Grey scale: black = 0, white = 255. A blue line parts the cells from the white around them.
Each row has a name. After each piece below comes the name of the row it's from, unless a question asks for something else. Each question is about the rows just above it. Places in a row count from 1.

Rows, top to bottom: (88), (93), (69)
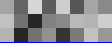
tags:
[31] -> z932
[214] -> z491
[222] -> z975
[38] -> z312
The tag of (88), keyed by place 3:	z491
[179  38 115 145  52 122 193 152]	(69)
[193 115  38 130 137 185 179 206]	(93)
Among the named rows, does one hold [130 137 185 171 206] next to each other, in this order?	no
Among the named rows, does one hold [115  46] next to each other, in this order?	no
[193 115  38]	(93)

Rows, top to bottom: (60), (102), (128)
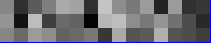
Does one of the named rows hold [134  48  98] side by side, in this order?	no
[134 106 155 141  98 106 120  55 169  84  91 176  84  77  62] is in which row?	(128)
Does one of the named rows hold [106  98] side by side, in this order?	yes
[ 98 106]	(128)

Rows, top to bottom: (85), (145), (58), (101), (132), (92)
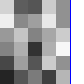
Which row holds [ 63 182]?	(92)
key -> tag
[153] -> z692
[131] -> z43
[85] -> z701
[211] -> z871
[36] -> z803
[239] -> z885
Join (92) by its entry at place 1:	z803
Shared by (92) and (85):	[85]

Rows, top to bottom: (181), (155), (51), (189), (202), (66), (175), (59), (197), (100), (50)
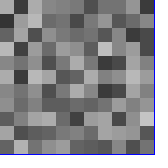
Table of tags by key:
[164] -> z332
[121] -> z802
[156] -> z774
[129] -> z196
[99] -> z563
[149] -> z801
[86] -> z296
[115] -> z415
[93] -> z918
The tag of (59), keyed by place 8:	z415
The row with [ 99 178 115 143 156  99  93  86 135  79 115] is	(50)

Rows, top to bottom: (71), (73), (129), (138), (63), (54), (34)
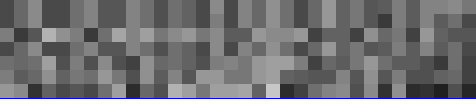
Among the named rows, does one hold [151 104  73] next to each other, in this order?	no
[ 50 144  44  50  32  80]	(34)
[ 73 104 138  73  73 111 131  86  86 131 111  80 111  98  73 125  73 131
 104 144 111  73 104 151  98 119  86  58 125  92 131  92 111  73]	(73)
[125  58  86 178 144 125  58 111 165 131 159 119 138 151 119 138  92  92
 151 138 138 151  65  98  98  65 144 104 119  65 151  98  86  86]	(129)
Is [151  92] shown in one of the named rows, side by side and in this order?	no
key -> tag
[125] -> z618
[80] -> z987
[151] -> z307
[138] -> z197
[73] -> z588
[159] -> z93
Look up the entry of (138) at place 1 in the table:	z588

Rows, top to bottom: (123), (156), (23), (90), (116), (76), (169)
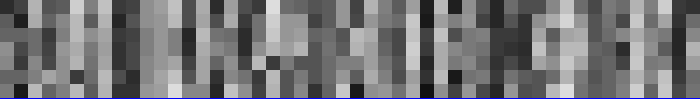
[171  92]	(23)
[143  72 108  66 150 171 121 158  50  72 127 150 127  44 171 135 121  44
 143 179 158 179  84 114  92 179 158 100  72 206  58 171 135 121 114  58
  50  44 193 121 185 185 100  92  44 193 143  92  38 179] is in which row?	(90)
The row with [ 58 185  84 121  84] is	(76)
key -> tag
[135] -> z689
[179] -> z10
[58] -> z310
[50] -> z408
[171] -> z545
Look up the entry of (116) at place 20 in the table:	z310
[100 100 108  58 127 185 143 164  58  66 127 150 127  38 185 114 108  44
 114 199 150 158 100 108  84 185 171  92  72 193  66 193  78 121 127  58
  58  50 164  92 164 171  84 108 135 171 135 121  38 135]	(23)
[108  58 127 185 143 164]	(23)

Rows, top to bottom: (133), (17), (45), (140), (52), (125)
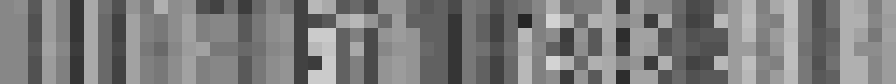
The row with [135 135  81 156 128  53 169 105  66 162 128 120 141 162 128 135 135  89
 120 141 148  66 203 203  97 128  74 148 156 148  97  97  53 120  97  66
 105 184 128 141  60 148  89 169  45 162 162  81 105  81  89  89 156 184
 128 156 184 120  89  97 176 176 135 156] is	(125)
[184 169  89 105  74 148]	(133)

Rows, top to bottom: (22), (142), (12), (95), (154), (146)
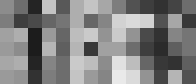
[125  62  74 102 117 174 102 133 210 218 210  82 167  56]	(142)
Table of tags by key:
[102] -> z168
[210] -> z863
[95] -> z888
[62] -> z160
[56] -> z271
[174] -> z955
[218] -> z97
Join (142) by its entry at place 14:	z271
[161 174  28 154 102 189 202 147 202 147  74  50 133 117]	(12)
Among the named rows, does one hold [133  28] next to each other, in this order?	no

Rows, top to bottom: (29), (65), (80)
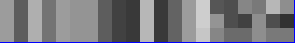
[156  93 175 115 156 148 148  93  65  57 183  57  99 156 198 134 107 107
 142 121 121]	(80)
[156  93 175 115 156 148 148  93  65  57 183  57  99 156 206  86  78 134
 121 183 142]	(29)

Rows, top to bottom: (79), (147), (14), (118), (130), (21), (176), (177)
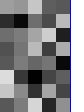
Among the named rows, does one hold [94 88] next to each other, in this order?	yes
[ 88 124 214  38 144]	(177)
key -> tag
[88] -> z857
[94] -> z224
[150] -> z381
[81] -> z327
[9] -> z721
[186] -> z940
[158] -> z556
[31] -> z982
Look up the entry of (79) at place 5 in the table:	z857
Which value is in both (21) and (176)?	[69]
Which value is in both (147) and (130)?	[9]
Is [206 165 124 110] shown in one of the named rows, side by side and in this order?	no

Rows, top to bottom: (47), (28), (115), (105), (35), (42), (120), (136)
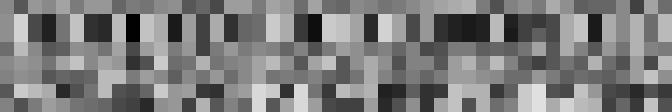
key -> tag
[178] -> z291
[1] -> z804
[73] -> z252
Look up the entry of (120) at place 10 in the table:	z252
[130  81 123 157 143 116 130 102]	(105)
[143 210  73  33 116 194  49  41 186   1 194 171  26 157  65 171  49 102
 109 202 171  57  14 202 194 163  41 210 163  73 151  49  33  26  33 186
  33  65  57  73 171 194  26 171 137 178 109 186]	(28)
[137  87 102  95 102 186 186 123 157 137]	(42)
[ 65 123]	(105)

